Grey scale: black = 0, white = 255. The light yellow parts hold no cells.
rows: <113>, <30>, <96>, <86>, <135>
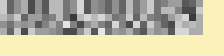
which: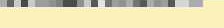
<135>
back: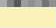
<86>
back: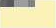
<113>

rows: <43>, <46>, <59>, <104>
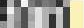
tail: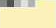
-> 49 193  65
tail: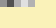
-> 162 208  65
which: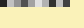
<59>
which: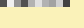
<46>
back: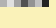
<59>
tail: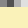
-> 178  49 193  65
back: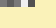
<43>

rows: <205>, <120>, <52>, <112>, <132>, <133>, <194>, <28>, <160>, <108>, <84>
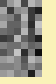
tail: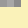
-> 85 182 153
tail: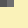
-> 196  45 127  15
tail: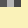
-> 167

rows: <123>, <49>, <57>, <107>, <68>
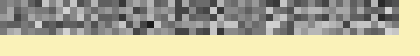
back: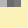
<57>
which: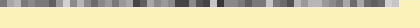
<68>
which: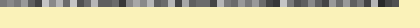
<123>
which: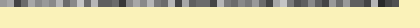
<57>
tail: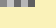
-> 95 107  55 137 167 137 182 121 107 182  68 167  95 107 107  68 182 121 107 137 121 153 107  68 167 197 121  81  95 137  95  68 153 107 153  95  95  68 182  41  68  81
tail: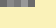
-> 68 167 197 121  81  95 137  95  68 153 107 153  95  95  68 182  41  68  81

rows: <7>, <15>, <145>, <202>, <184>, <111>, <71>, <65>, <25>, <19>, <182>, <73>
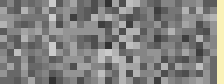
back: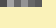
<202>
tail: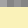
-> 191 203 179 104 118 133 133 148 148 118 148 118 164 133  62 104 148
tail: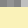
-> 203 179 104 118 133 133 148 148 118 148 118 164 133  62 104 148
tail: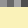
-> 133 164 118 148 148  62  78 133 179  62 148 118 118 148  90 133 118 164 148  78 118 148

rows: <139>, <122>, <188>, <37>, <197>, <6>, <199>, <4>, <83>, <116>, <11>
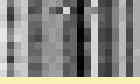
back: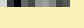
<6>
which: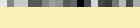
<116>
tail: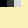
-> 72  58 118 185  72 171
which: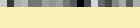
<83>

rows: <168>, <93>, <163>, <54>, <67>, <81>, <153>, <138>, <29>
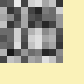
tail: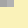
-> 68
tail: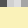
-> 178  68

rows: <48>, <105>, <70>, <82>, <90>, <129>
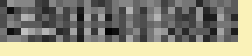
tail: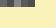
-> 102 118  90 118  78  90  66 118  54  78 118 118 102
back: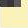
<82>
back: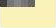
<48>
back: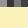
<105>
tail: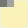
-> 150  40 102  40 102  90  90  28 164 102  28

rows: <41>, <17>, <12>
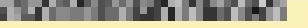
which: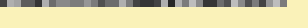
<12>
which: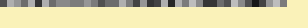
<17>
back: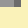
<41>
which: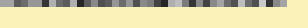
<41>
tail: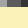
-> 175 108 137 137 123 123 150 123  80 108 108 175 123  67  53  53  67 175  38 175 123 189 137  53  53 108  80 189 137  80 123  67 150 189 123
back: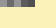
<41>
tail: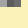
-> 150 150  53 175 108  92 175  38  92 137  80  92 150 108 150  80 137 123  67  38 175 189 123  53 137  67 137 163 108  80 189 108  80 201  53 137 163

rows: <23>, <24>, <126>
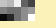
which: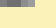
<24>
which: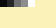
<126>

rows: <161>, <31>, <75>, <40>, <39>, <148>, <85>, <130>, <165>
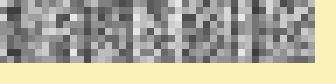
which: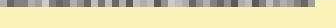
<85>
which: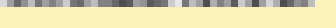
<161>
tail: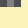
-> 189 145 174 117 231 159  90 203 145 215 189 145 145 117  90 145 174 189  77 145 159 117  90 129 104 104 159 104 203 174
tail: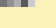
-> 90 145 174 189

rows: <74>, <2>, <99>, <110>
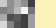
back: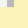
<2>
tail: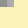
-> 144  63
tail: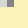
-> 79  63 157

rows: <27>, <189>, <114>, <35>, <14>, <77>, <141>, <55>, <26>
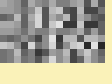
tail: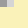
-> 85 199 226  56  56 199  56  56  99
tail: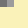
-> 127 127 170 127 127 142 170  99 156  99
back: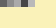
<114>
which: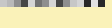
<141>
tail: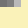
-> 99 127  56  85 156 142 185  70 156 199 142  99
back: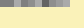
<27>
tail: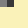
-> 85 156 142 185  70 156 199 142  99

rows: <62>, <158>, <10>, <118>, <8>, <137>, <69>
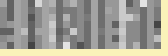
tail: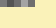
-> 152 152 202 138 177 110 152 122
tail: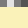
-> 110 164 110 152 152 202 138 177 110 152 122
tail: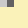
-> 138 227 152 138

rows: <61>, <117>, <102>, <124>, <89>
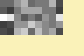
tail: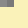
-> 149
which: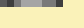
<117>

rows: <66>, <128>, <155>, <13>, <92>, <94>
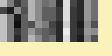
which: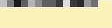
<155>
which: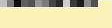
<13>
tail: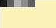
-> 95  57 221  57  41 151 111

